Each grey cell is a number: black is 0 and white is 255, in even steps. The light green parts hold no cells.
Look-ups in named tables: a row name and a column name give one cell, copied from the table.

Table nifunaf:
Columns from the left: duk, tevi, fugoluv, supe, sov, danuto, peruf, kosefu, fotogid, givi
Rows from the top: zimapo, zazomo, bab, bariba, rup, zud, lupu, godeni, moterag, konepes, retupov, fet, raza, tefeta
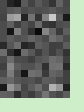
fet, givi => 65
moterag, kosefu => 109
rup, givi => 94
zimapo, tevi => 36
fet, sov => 83
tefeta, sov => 61
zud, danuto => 88
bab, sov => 115
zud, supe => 86
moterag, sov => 63

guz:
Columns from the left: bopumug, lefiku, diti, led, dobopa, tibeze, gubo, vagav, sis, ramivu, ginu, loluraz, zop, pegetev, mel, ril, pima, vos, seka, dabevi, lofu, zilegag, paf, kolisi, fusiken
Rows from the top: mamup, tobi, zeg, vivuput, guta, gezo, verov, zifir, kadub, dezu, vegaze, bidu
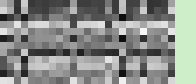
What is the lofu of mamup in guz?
153
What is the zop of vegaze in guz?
128
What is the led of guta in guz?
187
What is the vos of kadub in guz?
59
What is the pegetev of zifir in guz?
61
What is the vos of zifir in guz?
183
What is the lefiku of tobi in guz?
171
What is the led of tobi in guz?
180
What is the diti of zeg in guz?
96
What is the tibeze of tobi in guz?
68
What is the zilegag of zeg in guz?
103
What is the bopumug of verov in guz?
170
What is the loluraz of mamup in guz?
61
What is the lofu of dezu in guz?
82
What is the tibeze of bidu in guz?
125
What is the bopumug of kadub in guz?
83
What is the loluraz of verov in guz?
127
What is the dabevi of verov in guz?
136
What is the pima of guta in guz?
143

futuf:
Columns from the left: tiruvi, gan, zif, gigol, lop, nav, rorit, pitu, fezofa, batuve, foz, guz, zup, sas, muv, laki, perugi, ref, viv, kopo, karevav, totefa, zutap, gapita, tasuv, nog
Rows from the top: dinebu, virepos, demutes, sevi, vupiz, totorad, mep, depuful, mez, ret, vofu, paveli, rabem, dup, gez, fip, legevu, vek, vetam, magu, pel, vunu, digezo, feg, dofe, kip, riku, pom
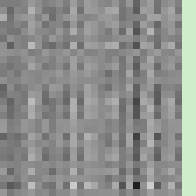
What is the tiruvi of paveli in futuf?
144
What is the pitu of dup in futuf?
143
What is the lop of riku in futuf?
189
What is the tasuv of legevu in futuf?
159
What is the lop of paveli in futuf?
140
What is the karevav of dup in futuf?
158
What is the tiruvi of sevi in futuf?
123

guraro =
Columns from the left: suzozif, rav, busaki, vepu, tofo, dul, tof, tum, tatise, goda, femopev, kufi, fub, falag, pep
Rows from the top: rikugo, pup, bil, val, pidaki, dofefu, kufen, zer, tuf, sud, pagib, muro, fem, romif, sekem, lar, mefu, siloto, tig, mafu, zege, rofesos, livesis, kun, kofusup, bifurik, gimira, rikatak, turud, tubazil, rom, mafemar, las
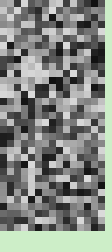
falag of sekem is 141
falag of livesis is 102
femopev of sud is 54
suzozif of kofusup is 66
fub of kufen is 66
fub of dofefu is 144
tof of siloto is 217
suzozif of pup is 198
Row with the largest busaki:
pup

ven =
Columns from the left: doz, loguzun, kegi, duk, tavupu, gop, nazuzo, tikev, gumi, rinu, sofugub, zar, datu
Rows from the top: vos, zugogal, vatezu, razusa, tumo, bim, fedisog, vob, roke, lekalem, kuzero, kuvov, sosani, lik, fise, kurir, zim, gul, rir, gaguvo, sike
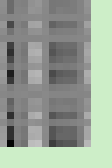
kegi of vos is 130
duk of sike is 113
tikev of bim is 133
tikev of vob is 85
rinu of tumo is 127
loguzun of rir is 47
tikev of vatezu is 133
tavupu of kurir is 145
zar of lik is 133
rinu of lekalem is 121

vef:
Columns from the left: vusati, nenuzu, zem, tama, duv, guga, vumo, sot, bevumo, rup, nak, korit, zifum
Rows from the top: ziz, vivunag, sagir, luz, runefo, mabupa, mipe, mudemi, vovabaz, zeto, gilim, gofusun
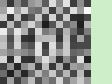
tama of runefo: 177
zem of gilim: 131
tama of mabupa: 52
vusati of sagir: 203
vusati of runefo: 236
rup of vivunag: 85
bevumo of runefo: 68
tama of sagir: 58
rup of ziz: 225
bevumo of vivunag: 171
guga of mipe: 230
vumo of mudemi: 79

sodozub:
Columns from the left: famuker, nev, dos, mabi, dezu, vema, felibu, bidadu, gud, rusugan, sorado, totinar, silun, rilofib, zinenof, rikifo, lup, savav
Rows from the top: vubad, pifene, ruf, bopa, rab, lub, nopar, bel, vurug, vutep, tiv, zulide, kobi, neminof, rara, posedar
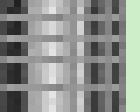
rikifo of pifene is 132
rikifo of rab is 131
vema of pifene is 173
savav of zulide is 126
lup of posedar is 60
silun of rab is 111
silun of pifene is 115
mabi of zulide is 78
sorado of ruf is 150
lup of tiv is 65
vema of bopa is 176
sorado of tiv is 148

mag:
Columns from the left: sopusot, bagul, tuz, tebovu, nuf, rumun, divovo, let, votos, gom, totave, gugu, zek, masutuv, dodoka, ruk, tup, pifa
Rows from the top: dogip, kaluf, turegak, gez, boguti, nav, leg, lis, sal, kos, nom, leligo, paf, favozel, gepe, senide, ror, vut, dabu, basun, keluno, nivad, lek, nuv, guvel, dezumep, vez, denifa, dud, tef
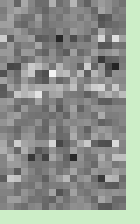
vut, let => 135
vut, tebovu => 117
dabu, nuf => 141
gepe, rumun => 161
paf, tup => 201
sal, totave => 136
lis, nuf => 152
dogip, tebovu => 168
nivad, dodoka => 147
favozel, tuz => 197
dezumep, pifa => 106
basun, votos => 106
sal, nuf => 119
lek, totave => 40
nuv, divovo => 120
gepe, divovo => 122

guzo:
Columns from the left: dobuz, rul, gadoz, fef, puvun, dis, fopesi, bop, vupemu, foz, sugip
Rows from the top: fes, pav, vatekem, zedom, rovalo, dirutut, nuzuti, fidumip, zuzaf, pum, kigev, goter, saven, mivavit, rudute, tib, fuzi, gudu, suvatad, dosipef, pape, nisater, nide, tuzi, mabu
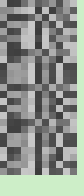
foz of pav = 151
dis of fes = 96
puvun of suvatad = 168
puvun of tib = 200
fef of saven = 86
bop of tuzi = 75
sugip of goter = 81

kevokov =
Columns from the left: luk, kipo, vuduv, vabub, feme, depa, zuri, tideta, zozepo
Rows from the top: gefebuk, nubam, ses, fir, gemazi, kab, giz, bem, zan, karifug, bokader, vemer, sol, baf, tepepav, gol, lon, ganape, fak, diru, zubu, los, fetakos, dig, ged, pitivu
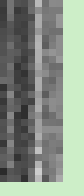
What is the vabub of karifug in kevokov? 73
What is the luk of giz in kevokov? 83
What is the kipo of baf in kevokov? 134
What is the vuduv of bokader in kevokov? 62
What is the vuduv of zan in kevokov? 76
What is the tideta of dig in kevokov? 130
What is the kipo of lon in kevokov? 135
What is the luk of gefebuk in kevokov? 65
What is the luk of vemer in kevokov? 107
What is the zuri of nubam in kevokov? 119
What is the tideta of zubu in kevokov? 125
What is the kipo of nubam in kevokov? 116

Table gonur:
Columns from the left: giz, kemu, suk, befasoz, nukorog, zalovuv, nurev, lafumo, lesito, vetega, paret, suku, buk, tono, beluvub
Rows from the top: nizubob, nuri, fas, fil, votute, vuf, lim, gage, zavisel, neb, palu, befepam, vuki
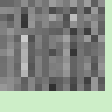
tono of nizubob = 95
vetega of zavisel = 144
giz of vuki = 151
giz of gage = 135
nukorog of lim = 97
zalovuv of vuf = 129
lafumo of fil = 112
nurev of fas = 134
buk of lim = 100
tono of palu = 95
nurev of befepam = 117
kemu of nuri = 137
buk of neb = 142
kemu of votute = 148
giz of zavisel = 111
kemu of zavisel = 130
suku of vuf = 119
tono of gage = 112
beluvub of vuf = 154
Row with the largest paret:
fas

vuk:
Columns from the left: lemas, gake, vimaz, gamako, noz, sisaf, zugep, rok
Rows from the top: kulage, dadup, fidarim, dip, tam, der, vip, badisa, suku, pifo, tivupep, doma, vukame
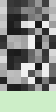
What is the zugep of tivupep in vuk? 239
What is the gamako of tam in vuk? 38
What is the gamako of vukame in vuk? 46
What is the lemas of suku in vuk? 217
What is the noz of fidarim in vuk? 119
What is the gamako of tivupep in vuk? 240
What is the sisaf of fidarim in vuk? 136
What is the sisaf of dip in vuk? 25
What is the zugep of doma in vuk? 122
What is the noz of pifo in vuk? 240
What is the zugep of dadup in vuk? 158
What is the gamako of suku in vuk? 46
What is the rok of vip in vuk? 46

